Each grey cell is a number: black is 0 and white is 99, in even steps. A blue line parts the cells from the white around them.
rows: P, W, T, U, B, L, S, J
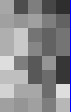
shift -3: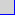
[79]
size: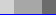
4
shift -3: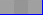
[59 55 59]

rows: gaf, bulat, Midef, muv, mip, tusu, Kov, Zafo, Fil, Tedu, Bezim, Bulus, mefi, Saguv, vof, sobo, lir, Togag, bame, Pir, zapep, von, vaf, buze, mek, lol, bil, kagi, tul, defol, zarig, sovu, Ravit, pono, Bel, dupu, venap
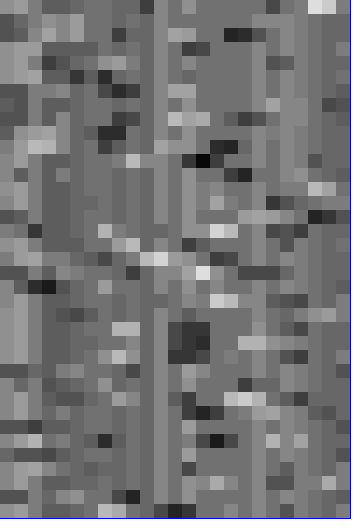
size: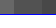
4
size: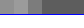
6
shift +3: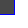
[31]

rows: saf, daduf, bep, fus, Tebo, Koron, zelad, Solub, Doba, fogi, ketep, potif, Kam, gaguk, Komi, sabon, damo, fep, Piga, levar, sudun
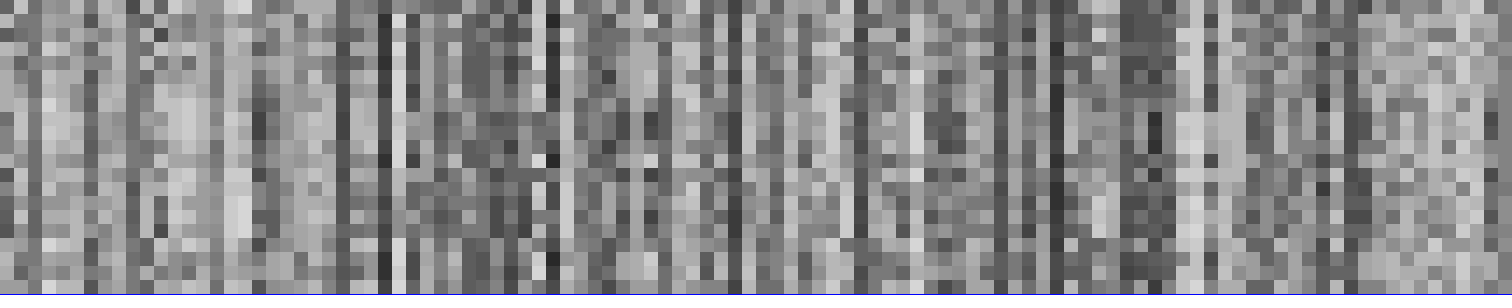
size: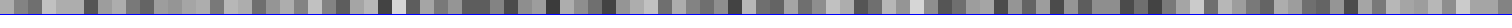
108
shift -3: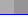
[64 55]
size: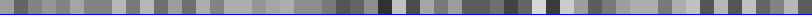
58
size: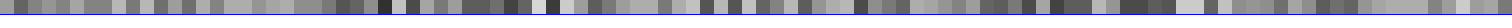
108

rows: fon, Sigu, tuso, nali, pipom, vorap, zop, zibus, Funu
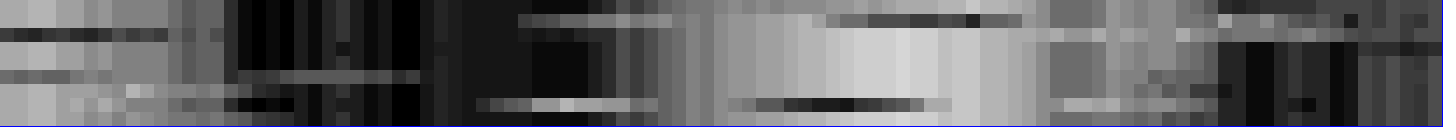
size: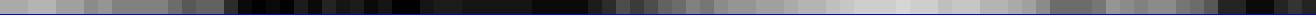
94
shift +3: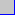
[80]
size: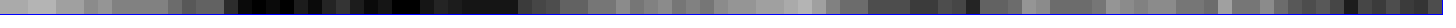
103
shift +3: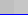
[77 80]

